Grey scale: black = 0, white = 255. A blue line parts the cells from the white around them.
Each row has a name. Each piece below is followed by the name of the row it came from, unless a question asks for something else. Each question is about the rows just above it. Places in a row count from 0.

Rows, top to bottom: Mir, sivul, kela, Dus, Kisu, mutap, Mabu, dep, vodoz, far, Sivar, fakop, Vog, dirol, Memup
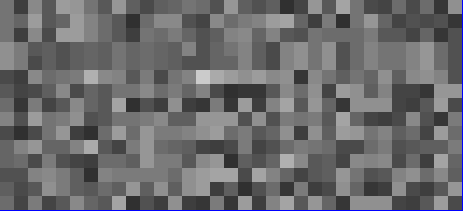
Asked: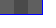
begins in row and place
Mir, 9
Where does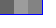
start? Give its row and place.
sivul, 4

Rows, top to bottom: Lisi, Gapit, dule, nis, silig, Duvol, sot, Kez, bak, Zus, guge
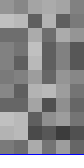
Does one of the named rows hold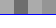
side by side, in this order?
yes
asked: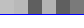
Gapit
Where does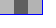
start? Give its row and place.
Gapit, 1

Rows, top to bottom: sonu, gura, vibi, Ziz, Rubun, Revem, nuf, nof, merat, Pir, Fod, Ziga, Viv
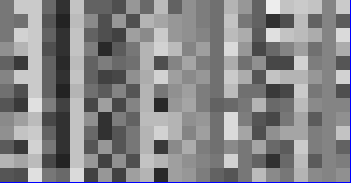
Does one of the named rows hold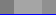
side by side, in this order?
no
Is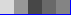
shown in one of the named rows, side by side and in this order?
yes
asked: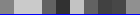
Revem
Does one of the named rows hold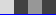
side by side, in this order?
yes
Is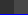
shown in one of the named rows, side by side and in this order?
no
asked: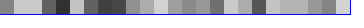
Revem

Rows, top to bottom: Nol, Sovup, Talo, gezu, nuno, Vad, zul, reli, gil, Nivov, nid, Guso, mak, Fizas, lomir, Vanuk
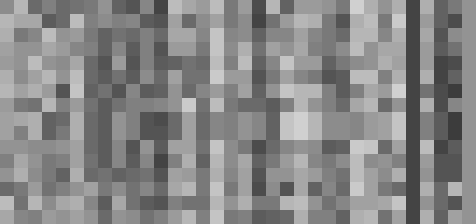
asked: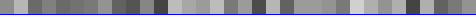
Nol
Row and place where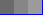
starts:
zul, 13
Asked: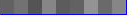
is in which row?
zul
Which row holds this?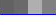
Vanuk
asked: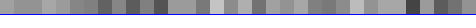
gezu

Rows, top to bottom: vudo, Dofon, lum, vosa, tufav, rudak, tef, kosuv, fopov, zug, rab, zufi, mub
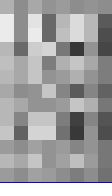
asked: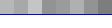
rudak
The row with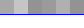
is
rudak

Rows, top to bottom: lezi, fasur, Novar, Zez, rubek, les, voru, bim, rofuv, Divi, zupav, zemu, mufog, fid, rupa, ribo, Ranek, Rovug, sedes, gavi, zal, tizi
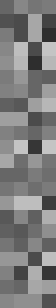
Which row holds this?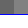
Divi
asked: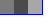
Novar
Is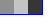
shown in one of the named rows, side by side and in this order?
yes

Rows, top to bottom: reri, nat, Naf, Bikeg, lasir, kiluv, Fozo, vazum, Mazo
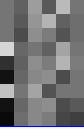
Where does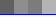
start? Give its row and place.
lasir, 1
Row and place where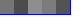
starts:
Naf, 0
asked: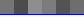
Naf
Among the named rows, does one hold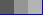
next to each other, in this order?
yes
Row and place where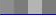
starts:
lasir, 2
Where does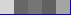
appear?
Bikeg
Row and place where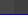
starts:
Mazo, 4

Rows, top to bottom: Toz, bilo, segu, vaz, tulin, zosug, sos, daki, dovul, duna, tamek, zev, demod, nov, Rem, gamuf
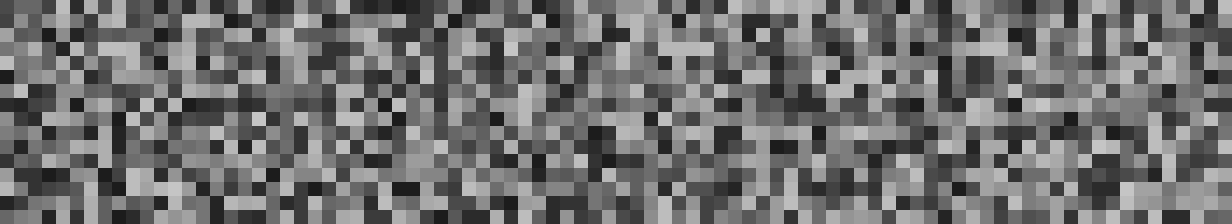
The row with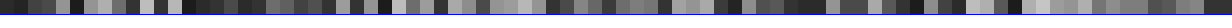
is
daki
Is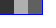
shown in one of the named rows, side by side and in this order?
yes
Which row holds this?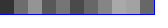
zev
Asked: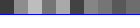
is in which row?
gamuf

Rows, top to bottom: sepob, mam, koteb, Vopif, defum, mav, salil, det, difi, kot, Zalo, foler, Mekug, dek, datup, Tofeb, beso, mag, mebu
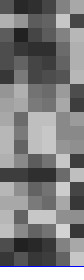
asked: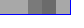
datup
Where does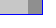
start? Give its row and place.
Tofeb, 2
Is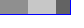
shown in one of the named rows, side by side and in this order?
no

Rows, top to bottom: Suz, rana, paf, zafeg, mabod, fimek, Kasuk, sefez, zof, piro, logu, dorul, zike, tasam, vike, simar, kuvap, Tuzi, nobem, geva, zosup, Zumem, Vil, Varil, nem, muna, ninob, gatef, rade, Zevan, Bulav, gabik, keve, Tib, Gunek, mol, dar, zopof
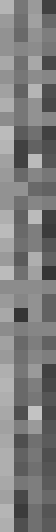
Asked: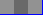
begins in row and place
paf, 0
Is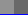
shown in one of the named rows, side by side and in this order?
yes
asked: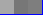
Gunek

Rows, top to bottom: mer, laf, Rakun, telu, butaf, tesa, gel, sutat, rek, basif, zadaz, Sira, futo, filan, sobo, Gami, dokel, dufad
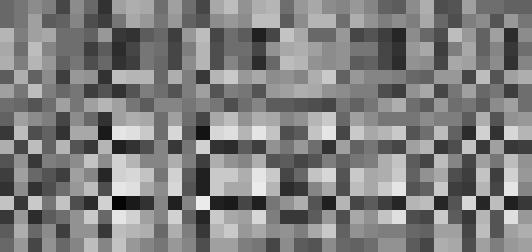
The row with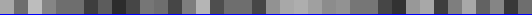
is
telu
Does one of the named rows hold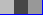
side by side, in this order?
no
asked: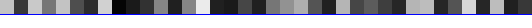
sobo
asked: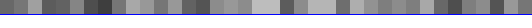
laf

